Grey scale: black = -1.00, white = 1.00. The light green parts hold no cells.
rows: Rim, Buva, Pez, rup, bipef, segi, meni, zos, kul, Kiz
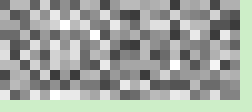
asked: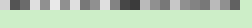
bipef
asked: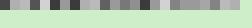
zos
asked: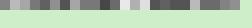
kul
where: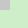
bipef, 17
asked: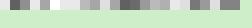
Kiz
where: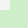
meni, 21

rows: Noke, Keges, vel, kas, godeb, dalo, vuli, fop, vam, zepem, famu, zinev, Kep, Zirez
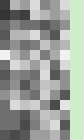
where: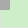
dalo, 5
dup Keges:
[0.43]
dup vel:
[-0.13]
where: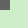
vel, 0
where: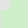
famu, 6

